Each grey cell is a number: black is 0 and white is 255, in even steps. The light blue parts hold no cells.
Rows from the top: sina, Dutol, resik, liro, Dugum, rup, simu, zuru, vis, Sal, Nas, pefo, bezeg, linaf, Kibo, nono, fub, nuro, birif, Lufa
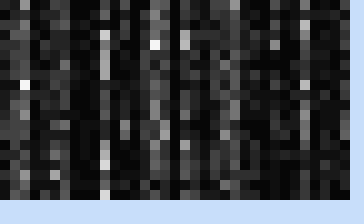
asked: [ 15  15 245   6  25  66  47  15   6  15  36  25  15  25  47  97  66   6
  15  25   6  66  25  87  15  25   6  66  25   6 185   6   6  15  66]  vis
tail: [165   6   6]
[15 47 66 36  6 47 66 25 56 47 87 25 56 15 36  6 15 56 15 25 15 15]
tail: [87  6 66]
[ 25  15  66  66 147  15   6   6  78  25  15 116   6  15   6  66]
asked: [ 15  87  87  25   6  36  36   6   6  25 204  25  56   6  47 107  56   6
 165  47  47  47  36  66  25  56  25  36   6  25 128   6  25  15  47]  liro

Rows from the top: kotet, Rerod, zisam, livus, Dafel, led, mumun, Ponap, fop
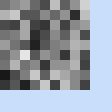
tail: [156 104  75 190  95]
[146 209]
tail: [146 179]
[65]
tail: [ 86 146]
[126  54 167  75]

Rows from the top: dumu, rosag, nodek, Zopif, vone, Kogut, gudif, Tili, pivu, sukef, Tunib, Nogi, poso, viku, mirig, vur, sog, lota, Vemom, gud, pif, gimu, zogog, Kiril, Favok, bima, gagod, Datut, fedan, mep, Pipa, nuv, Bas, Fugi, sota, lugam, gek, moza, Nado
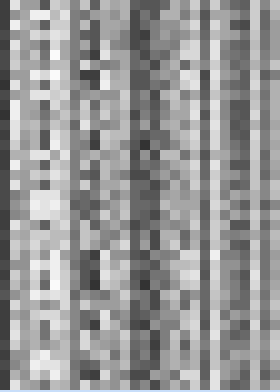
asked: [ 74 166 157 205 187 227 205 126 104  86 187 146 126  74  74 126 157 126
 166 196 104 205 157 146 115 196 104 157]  lota
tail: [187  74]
[146  74 187 187 115 177  86 177 166 126 104 205 104 177]
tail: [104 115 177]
[135 196]
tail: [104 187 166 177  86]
[115 104 135 166 177 216 104 227 146  86  86 196 115 166]

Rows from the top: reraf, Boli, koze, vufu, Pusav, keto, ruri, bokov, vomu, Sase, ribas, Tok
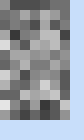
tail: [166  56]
[124 135 188 188  68]
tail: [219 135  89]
[178 166 188 124]

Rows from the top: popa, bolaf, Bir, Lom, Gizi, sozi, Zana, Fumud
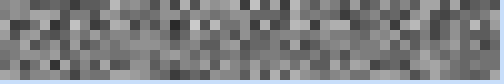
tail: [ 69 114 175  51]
[ 81 193 134  60  81 175 165  69 125  81 134  41  81 202  81 184 114 114
 145  60 175  69  92 184 175  60 156 175 175  69  92 103 145  60 156 184
 134  69 103 145 103 184  92 156]
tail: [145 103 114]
[103 114 145 145 103 145 134 114 125 145 145 103 103 103  81 165 114 125
 114 103  60  92 114 134  92 103  69 145 165  81  69  92 114 103 125 165]
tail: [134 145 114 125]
[125 156  92 145  92 134 114 134 156 103 145  69 103]
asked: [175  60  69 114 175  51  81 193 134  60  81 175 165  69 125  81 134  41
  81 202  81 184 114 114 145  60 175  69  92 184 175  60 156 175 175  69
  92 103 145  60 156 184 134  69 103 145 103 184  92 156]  Bir
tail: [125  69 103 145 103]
[ 92  92 114]

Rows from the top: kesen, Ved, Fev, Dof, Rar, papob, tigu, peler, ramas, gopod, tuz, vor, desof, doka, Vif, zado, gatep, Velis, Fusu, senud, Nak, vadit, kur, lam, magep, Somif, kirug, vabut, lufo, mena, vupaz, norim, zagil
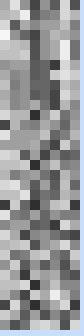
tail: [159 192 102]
[126 182]
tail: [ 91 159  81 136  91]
[136]

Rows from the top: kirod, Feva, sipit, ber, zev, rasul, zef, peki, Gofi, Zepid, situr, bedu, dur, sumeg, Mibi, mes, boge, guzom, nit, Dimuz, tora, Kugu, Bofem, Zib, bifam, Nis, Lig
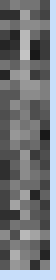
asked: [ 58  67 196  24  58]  rasul
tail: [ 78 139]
[116  98]
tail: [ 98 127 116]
[116  78]

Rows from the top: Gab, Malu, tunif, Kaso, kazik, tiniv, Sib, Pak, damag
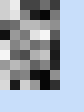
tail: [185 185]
[165 144]
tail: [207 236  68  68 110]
[59]
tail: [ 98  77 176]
[196  26]
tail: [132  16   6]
[144]
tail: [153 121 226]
[245  89]

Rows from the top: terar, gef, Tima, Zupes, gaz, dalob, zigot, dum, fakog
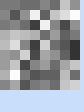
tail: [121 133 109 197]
[209]
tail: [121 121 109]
[109 133 109 197 145]
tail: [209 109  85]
[51]
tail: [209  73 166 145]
[97 51]
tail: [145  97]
[51]

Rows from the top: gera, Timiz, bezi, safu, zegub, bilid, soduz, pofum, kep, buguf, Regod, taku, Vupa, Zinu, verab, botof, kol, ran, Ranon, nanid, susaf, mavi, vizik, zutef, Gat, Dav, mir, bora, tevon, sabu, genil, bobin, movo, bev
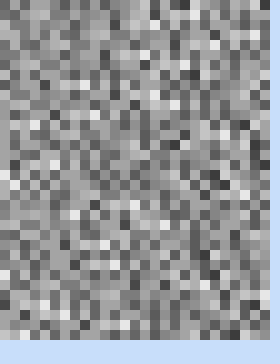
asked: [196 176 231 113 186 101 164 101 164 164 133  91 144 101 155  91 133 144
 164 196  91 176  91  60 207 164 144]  bev
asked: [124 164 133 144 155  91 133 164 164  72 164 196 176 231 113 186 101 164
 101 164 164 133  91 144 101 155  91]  susaf
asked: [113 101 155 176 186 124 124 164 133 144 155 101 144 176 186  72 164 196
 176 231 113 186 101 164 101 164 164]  Timiz
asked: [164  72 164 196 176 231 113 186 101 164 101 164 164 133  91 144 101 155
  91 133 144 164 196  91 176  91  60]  kol
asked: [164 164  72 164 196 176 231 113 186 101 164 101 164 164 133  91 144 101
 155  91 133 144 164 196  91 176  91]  bobin
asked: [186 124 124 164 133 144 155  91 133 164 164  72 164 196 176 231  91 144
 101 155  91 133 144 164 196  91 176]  buguf
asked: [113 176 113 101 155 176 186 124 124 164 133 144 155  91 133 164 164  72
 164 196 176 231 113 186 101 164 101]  zegub

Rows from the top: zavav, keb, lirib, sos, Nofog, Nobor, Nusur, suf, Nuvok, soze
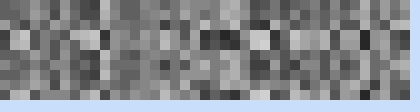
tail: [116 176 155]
[164 116 146 134 125 164  74 116 146  96 155 176 134  63 155  96  96]
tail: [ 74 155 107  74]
[ 74 176 134  96  96 125 134 146 116 164 134 107 125 176 164 146  84 107
 116  84 134  84 116  96 125 107 146 164  96 155 107 134]
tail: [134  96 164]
[186  74 146 125 134 146 125 186 146 116 155  63  84  63  51 116 196 208
  63  96 186 164 146 176  84 155 155  39 146 164  96  74]
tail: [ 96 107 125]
[ 84 134  84 107 176 107 155 116 155]

